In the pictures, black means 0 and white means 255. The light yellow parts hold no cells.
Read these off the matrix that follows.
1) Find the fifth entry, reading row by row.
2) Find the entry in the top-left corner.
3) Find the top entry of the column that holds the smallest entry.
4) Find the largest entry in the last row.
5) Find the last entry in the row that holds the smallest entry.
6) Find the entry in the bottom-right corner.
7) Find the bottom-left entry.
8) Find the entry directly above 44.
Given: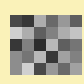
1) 152
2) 73
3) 173
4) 208
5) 117
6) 161
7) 141
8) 95

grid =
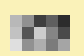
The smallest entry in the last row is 123
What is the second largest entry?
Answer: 204
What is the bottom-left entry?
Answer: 223
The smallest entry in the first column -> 184

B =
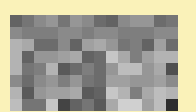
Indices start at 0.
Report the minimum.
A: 46
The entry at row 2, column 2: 108
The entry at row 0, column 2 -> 138
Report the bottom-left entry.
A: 189
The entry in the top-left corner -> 99
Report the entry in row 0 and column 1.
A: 117
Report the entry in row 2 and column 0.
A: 179
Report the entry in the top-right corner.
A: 117
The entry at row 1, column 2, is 126
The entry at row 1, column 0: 138

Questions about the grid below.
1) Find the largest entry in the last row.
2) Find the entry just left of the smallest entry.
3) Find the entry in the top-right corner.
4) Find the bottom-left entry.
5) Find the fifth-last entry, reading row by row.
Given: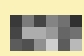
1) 207
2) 113
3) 48
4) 92
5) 80

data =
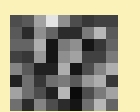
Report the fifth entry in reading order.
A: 143
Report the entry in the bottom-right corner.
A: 100
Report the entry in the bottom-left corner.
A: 111
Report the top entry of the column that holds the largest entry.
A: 228
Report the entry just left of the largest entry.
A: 162
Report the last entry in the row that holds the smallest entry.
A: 162
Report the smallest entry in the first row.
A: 55
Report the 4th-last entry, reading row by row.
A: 21
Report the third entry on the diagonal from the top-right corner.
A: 21
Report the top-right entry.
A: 65
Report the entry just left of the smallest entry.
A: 183
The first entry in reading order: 77
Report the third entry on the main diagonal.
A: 174
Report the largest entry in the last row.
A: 183
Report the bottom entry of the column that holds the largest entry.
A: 77
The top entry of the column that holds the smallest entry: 77

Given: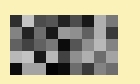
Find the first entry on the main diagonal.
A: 46
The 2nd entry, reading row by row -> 195
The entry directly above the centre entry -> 153
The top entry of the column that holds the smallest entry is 85
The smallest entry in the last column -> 57
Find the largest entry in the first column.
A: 184
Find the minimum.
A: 3
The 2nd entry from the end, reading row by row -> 131
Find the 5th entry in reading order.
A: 34
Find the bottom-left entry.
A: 12
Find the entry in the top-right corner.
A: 120
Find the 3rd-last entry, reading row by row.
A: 57
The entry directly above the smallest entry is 184

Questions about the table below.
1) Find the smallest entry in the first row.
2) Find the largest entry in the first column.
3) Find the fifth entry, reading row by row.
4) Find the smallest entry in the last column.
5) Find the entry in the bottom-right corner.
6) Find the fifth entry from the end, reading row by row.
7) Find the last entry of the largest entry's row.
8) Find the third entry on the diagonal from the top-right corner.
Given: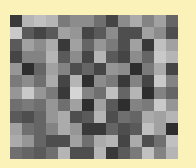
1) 57
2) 201
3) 122
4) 46
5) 181
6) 90
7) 101
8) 57

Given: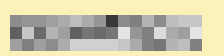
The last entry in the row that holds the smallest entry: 198
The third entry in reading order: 149
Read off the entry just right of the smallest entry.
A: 140
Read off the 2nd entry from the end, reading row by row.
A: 189
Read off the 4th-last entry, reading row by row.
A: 118
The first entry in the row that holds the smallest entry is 140
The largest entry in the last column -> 228
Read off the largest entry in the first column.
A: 159
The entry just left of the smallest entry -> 149
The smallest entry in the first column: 96
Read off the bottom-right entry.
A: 128
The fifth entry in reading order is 171
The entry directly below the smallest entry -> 118

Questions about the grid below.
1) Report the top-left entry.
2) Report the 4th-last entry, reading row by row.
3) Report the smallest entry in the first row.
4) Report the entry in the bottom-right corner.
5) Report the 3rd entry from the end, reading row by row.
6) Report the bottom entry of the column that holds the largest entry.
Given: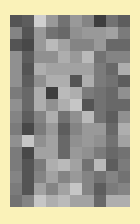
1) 84
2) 162
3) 62
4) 174
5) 104
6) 198

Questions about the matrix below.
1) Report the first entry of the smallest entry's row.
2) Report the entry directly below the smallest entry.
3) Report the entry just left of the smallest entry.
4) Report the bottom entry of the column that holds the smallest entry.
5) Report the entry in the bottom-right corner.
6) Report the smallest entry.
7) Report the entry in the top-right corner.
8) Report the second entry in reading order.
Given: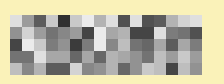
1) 223
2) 135
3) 201
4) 92
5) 146
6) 48
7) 223
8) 156

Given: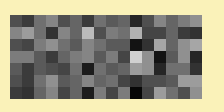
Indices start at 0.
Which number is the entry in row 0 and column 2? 112
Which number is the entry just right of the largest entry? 144
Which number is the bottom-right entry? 144
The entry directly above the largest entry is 19
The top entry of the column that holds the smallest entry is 38
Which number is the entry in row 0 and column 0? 79
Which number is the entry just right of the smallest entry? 69
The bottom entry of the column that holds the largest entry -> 7
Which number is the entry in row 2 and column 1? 69
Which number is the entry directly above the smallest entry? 50
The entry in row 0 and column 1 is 59
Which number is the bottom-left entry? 59
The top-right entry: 144
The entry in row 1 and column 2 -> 112
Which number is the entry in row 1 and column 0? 133
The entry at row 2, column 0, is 79
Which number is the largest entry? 208
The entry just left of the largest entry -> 69

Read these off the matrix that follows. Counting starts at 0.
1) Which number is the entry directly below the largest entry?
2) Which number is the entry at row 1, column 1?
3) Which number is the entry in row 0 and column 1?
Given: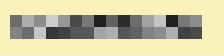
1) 55
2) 108
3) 174

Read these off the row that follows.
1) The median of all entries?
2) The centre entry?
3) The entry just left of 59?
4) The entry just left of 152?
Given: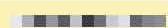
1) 142
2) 59
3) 193
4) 81

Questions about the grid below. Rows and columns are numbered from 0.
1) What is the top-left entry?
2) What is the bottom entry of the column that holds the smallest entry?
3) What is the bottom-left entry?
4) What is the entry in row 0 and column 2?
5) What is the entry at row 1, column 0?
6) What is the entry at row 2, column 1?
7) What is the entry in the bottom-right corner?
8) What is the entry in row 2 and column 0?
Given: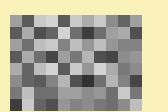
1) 159
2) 140
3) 61
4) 201
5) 91
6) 111
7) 190
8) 159
